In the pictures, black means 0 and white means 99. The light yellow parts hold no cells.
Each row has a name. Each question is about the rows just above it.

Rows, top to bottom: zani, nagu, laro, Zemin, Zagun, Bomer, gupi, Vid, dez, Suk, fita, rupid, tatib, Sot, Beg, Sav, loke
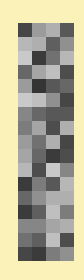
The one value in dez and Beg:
[68]
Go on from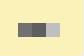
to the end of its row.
[30]
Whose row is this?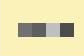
Sav
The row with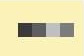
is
Sot

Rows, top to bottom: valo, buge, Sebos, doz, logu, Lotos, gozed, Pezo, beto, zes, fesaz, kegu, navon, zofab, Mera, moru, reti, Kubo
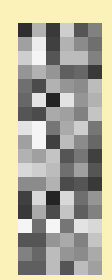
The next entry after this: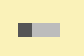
[50]
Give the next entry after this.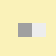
[25]

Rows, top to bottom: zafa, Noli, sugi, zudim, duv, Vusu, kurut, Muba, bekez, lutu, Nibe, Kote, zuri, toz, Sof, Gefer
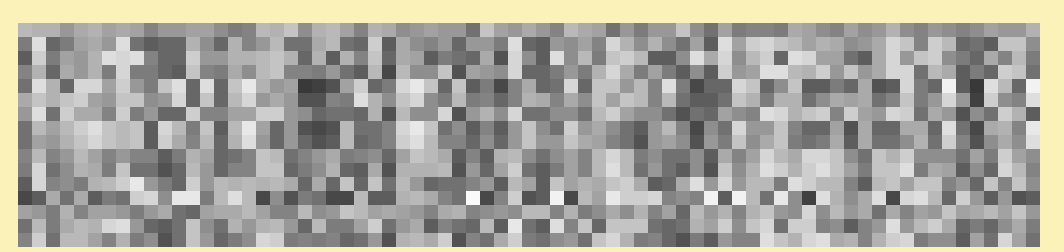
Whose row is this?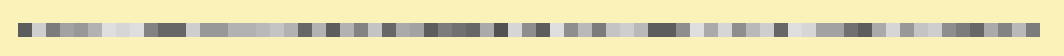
sugi
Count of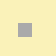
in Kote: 5

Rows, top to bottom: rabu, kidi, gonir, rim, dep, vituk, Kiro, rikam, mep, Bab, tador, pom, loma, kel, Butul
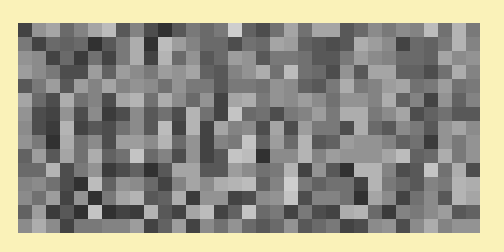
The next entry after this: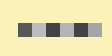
[51]
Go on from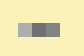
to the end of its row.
[30 64 70 44 67 54 41 57 26 64 67 47 57 54 61 54 44 57 57 51 67 38 51 26
 57 38 51]
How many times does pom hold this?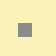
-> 3

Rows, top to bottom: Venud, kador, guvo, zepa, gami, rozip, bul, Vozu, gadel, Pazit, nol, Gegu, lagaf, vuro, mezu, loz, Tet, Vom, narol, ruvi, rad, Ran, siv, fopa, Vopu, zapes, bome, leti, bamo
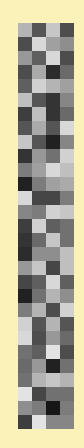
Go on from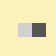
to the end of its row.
[70 33]
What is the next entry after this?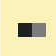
[62]

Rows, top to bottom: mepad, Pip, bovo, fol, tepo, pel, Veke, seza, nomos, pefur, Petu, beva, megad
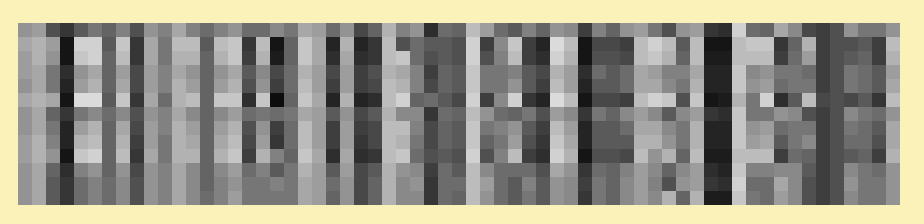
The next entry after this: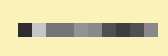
[46]
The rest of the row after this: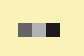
[11 77 46 42 61 53 31 24 31 53 46 46 57]
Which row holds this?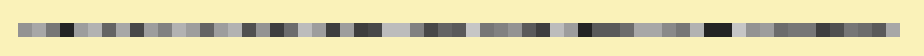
seza
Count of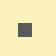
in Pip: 6
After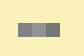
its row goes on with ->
[46 50 46 65 61 42 57 28 39 69 53 57 21 42 42 73 61 42 35 50 35 57 53 24
 46 39 53 61 50 31 57 61 21 18 81 42 42 65 53 31 24 31 57 46 46 57]
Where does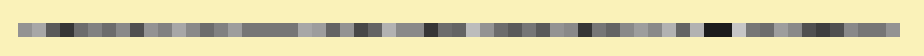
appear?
megad
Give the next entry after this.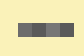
[57]

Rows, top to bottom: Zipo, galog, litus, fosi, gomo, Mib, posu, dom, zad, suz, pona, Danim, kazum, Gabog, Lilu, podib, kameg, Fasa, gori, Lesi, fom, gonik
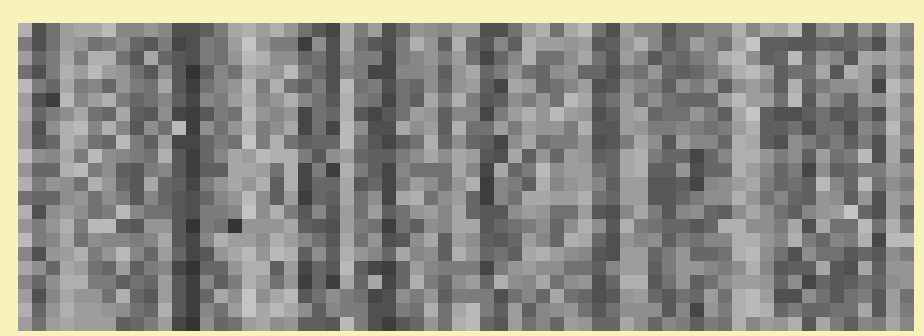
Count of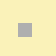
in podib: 7
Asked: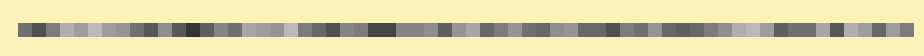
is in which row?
fosi
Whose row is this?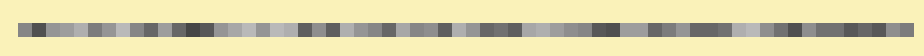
kameg
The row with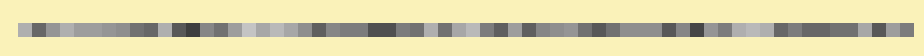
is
fom
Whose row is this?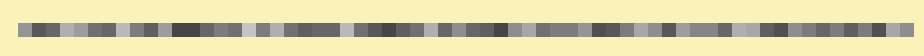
zad
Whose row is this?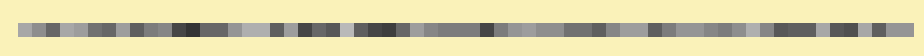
Fasa

